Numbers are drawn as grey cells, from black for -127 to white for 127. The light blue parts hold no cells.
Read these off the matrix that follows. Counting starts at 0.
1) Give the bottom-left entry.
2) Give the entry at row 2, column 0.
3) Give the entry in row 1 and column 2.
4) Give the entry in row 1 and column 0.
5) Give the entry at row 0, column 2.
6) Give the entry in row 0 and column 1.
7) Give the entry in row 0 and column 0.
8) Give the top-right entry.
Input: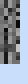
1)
11
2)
-29
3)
26
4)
-2
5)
26
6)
-76
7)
11
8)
-45

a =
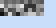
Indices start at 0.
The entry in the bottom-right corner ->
44
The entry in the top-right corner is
-39
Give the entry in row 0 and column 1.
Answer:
-25
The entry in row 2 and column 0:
-66
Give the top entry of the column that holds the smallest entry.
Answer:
18
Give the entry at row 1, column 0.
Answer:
99
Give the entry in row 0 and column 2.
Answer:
-9
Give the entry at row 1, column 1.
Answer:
-9
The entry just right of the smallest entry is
-51

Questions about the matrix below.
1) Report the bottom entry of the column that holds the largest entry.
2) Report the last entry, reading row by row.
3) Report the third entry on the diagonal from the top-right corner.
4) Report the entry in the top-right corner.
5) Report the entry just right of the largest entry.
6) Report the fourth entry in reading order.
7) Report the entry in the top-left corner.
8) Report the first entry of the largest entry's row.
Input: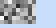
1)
52
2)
39
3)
52
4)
-17
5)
-86
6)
12
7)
12
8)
121

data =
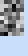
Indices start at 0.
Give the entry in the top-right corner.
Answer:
9
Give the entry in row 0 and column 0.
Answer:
62
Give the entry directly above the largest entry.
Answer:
-34
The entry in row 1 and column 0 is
77
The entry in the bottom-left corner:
-86
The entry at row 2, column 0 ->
77
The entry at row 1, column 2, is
22
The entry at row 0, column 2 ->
-46
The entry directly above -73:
-18
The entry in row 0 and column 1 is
-58
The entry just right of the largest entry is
38
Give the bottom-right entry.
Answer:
62
